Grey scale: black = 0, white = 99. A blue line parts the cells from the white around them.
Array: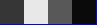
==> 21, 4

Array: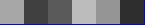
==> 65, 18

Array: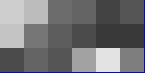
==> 80, 49

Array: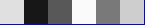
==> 87, 80

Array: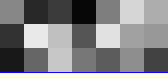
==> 52, 26

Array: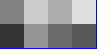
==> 51, 34

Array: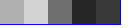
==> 68, 22
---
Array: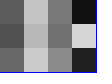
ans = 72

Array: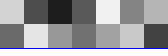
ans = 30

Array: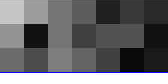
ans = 7

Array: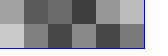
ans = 35

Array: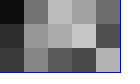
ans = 59

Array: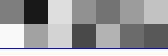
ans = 9

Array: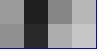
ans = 12

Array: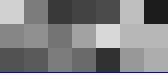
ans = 56

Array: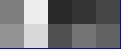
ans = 92
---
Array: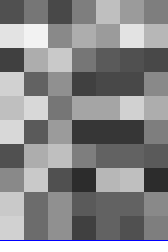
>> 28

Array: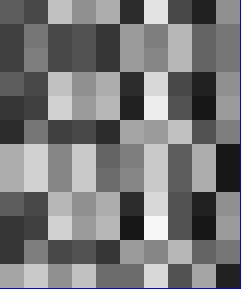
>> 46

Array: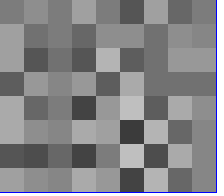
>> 59

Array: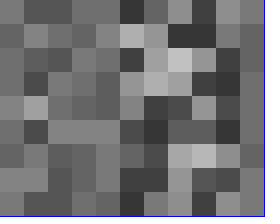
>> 39

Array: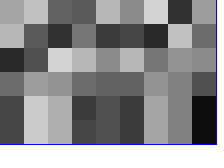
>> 54
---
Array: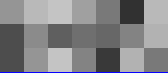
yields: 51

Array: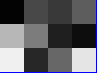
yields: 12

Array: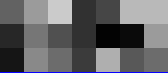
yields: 4

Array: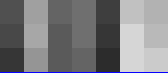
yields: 83

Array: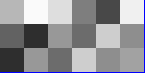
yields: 80

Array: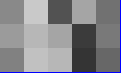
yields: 23

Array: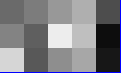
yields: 74

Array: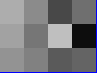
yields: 74

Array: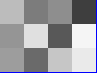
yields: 34
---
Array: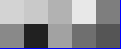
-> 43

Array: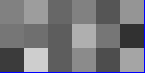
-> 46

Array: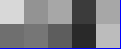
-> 16

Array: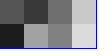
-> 50

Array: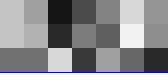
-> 94

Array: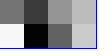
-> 38
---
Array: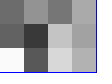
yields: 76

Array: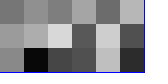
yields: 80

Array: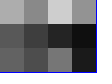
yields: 14

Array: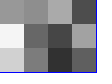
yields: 27

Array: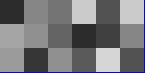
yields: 25

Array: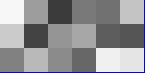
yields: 36

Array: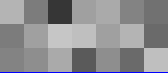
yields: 70

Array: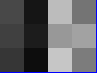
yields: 59

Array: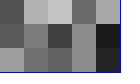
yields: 54

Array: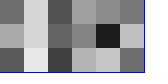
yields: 11
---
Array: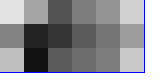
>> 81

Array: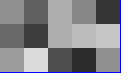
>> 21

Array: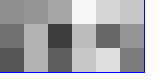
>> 77

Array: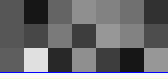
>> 19

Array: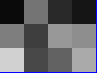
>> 8

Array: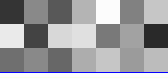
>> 77

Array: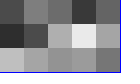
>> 39

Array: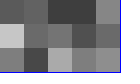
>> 52

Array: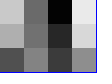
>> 91
